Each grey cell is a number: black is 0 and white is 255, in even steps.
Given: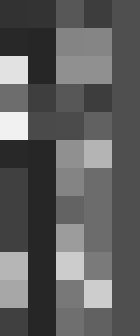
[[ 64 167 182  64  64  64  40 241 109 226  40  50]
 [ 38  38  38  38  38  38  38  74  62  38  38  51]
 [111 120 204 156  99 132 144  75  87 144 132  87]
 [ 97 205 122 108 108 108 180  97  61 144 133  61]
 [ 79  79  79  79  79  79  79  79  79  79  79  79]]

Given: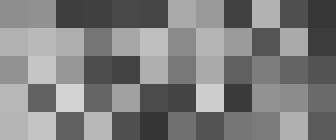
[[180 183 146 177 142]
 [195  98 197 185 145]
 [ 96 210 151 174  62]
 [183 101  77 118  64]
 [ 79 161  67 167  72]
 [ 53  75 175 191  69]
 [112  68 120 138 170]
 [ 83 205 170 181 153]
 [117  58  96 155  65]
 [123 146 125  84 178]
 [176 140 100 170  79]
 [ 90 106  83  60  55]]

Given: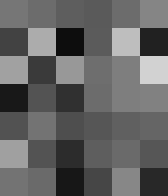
[[115 160  82  24 161  66 118]
 [106  83 115  83  58 172 108]
 [ 23  44  78  48 152  13  94]
 [ 70  94  86 108 110  91  90]
 [135 106  96 126 126 190 108]
 [ 40  86 101 129 210  33 133]]

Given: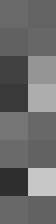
[[104  46 106 117  57  65  97 105]
 [ 98 199  98 104 173 149 103  99]]

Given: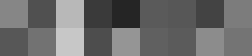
[[ 87 134]
 [114  80]
 [199 184]
 [ 77  58]
 [149  37]
 [ 96  90]
 [ 91  87]
 [140  67]
 [116 124]]

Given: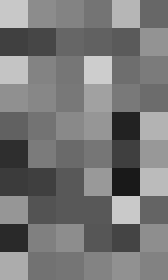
[[172  41 150  59  46  97 144 196  64 200]
 [114 128  83  63 123 115 135 131  70 140]
 [117 141  88  88 106 137 120 118 102 131]
 [131  86  88 153 118 150 161 205  97 116]
 [145  68 201  25  63  34 121 110  90 182]
 [130 142 100 187 152 179 108 123 147 103]]

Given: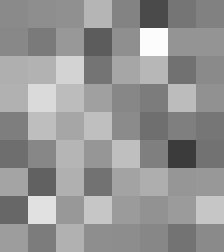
[[157 103 164 110 126 177 175 136 138]
 [124 225  97 135 190 218 178 122 142]
 [177 152 176 181 166 188 211 152 144]
 [142 198 114 150 191 160 116  92 181]
 [141 155 163 191 139 135 166 143 131]
 [135 146 174 127 111 124 183 252  74]
 [115 155 150  59 127 188 113 148 117]
 [138 198 152 114 118 145 138 148 129]]
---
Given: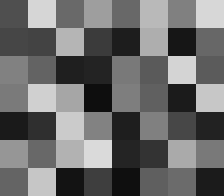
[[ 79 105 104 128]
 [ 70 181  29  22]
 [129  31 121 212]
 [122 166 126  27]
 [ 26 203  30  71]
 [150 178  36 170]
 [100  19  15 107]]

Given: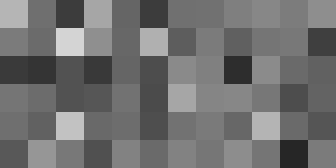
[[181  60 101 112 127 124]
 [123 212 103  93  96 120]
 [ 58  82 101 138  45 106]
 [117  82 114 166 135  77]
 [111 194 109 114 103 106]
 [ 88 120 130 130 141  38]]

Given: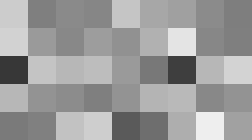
[[204 138 197 160 126]
 [210 136 145 228 127]
 [ 55 183 154  62 211]
 [183 140 147 185 147]
 [122 194  90 174 161]]

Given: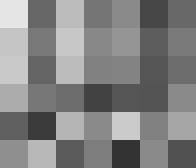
[[229 188 138 104]
 [197 199 149 122]
 [201 188 131 109]
 [172 109  85 138]
 [ 95 180 203 165]
 [143  90  51  81]]

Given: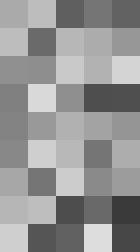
[[170  95  98]
 [189 183 151]
 [144 201 212]
 [128 143  79]
 [131 177 149]
 [136 184 173]
 [167 204 156]
 [182  77  58]
 [207  97  71]]

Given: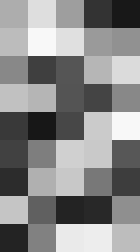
[[173 158  24]
 [188 224 145]
 [136  85 219]
 [193  84 136]
 [ 57  71 248]
 [ 65 208  87]
 [ 44 200  61]
 [197  35 143]
 [ 35 234 189]]
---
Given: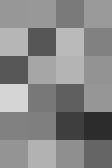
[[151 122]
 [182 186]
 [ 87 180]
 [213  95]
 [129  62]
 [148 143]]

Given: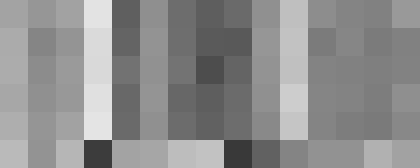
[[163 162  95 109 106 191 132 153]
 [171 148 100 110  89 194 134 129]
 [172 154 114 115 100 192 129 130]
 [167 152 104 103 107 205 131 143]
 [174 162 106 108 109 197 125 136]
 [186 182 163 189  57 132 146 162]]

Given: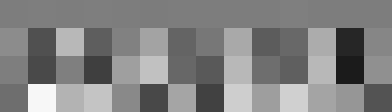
[[125 125 125 125 125 127 125]
 [140 184 129 100 169 104  38]
 [126 127 159 103 184  95  27]
 [110 179 137 165 206 208 150]]

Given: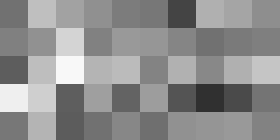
[[113 162 124  68 165]
 [128 212 153 133 122]
 [ 93 248 187 177 176]
 [239  94  99  84  74]
 [119  92 135 145 153]]

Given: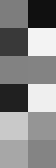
[[125]
 [ 57]
 [130]
 [ 32]
 [201]
 [167]]

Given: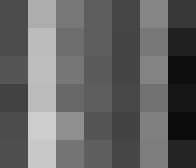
[[ 77 120  70  57]
 [ 76 110  69  33]
 [ 85 119  69  14]
 [ 66 104  72  22]
 [ 76 143  67  12]
 [ 79 116  71  37]]
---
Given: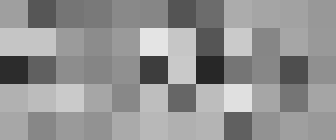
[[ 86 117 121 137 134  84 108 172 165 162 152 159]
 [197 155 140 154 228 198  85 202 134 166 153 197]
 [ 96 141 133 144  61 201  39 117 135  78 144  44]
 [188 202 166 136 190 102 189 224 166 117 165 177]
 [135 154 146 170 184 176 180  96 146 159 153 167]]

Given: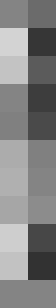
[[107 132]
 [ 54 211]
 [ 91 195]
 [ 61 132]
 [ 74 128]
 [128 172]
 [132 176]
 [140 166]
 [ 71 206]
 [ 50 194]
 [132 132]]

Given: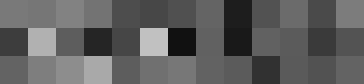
[[118 130 115  77  71  80 100  29  82 107  74 124 121]
 [177  93  37  70 193  17  97  25  97  91  58  83  61]
 [126 141 169  93 112 119  98  91  49  90  82  99  99]]

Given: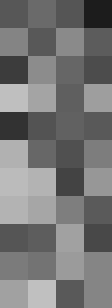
[[106  85  28  87]
 [ 88 138  92 132]
 [140 102  76  60]
 [164  95 158 191]
 [ 83  97  89  50]
 [103  80 125 177]
 [179  67 151 187]
 [166 126  90 179]
 [ 93 161  72  85]
 [115 155 133 123]
 [192  89 133 161]]

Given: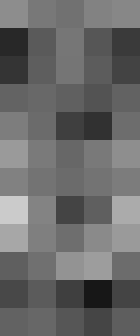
[[120 113 130 135 141]
 [ 90 118  86  58  40]
 [ 94 117  92  67  52]
 [104  96  83  98  99]
 [107  63  49 109 125]
 [122 103 121 142 154]
 [115 107 115 124 129]
 [131  68  95 171 203]
 [127 110 138 154 167]
 [112 147 157 108  95]
 [ 91  63  23  68  72]
 [103  86  69  94  98]]

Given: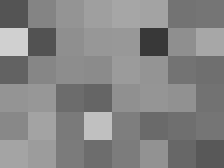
[[132 148 159 166 163 115 117  84]
 [ 82 143 151 152  56 143 167 208]
 [134 141 139 155 148 115 111  98]
 [151 108 101 144 149 145 114 148]
 [163 122 192 126 106 111 117 136]
 [156 123 109 124 146 103  88 164]]
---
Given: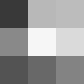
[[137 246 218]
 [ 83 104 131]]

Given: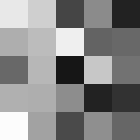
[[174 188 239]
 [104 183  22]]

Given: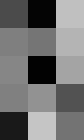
[[127 117 180]
 [134   2 164]]

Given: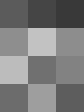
[[142 194 141]
 [188 112 130]]

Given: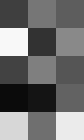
[[248  50 137]
 [ 66 127  85]]

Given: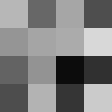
[[149 165 171]
 [ 99 147  12]]
